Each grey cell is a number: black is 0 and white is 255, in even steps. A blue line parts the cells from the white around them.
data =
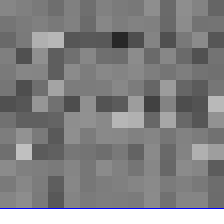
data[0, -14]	134
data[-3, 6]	139
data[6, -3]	77
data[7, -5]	103
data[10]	[139, 128, 126, 122, 133, 119, 139, 129, 117, 135, 103, 139, 134, 92]
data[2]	[105, 122, 176, 183, 86, 89, 88, 39, 78, 132, 80, 121, 139, 86]
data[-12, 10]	105
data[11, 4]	135
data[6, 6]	83
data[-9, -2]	115
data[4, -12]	133
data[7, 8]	177
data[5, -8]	125
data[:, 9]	[142, 128, 132, 106, 126, 102, 65, 103, 133, 138, 135, 138, 139]
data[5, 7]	136
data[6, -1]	185
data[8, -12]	122
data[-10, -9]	135
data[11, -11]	94
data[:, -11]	[110, 121, 183, 94, 94, 164, 113, 100, 89, 96, 122, 94, 88]
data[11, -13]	135
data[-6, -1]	146
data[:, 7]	[123, 125, 39, 109, 132, 136, 91, 182, 136, 121, 129, 128, 125]
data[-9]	[122, 134, 133, 94, 139, 125, 136, 132, 137, 126, 117, 126, 115, 112]
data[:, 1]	[128, 123, 122, 80, 134, 78, 86, 96, 146, 192, 128, 135, 141]
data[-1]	[133, 141, 122, 88, 132, 123, 126, 125, 123, 139, 113, 133, 133, 108]
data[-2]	[122, 135, 124, 94, 135, 119, 125, 128, 133, 138, 123, 128, 121, 109]

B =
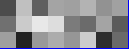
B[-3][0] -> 76
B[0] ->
[76, 192, 95, 164, 160, 179, 146, 161]
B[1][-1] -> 91
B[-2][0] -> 112
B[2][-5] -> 172

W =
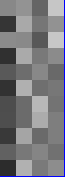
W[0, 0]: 136
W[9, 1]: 120
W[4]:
[89, 109, 136, 105]
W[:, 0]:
[136, 53, 139, 48, 89, 50, 77, 78, 57, 97, 44]
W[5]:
[50, 176, 111, 119]
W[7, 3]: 126
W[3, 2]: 121
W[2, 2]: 88
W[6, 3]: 115
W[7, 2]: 172
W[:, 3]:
[198, 146, 199, 139, 105, 119, 115, 126, 126, 113, 141]

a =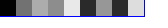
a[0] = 2
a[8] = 221
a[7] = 43
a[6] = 151

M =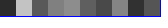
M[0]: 43
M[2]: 89
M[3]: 128

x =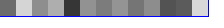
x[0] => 108
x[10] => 83
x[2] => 142

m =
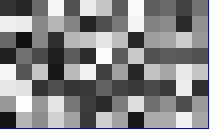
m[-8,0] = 52
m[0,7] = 93
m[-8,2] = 107
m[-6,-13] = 103
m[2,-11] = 134
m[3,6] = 251
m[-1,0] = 20
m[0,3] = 246
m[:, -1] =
[115, 145, 153, 81, 198, 47, 155, 165]
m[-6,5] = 196
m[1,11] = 41
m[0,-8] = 234
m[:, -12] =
[38, 234, 17, 113, 85, 226, 253, 180]
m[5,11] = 236
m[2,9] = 158
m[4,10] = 166
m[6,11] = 78
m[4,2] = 198
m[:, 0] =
[52, 239, 103, 33, 247, 232, 152, 20]
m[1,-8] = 36
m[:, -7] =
[198, 80, 230, 251, 64, 98, 41, 206]
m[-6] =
[103, 17, 134, 47, 183, 196, 230, 189, 38, 158, 165, 205, 153]
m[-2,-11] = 153
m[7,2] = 141
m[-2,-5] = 221
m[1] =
[239, 234, 135, 183, 131, 36, 80, 120, 244, 130, 139, 41, 145]

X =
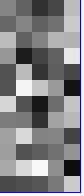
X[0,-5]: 132
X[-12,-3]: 47
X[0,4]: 187
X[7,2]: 49
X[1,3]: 113
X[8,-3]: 130
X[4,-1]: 71
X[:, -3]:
[47, 95, 131, 68, 51, 196, 23, 49, 130, 94, 247, 85]
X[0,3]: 71
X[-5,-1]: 182
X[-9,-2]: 96
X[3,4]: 230
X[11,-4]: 78
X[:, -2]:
[71, 113, 181, 96, 92, 153, 107, 162, 133, 112, 142, 121]
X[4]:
[80, 185, 51, 92, 71]
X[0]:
[132, 97, 47, 71, 187]
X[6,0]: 213
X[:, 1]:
[97, 134, 95, 28, 185, 243, 81, 121, 216, 80, 216, 78]

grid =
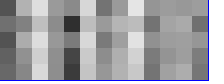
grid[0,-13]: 83
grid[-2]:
[97, 145, 207, 143, 69, 202, 141, 175, 210, 123, 148, 158, 125]
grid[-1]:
[104, 135, 217, 142, 59, 196, 151, 178, 200, 116, 161, 173, 118]
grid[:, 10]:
[156, 164, 157, 148, 161]
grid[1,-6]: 181
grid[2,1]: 172
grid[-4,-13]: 112
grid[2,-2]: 159
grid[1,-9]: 47
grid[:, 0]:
[83, 112, 83, 97, 104]
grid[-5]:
[83, 178, 222, 154, 138, 215, 115, 154, 229, 149, 156, 152, 157]
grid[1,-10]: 140
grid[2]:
[83, 172, 221, 152, 123, 216, 122, 159, 226, 145, 157, 159, 150]
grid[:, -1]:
[157, 112, 150, 125, 118]

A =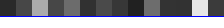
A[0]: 42
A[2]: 171
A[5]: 49
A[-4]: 51
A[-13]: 71

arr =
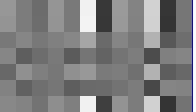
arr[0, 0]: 151
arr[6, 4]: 127
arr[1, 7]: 153
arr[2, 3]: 128
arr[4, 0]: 104
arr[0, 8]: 131
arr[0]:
[151, 123, 108, 149, 121, 240, 56, 154, 131, 210, 54, 118]
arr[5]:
[130, 97, 111, 118, 94, 105, 107, 114, 124, 72, 133, 131]
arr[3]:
[134, 94, 109, 121, 91, 117, 99, 116, 125, 76, 128, 133]
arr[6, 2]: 114
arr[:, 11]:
[118, 118, 110, 133, 104, 131, 115]
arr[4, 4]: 144
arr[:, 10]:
[54, 52, 88, 128, 93, 133, 52]
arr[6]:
[136, 131, 114, 142, 127, 240, 63, 147, 124, 209, 52, 115]
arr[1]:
[148, 124, 109, 148, 121, 243, 55, 153, 130, 209, 52, 118]
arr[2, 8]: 119
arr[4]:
[104, 144, 127, 119, 144, 152, 122, 125, 112, 177, 93, 104]
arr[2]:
[120, 134, 120, 128, 135, 166, 106, 132, 119, 177, 88, 110]
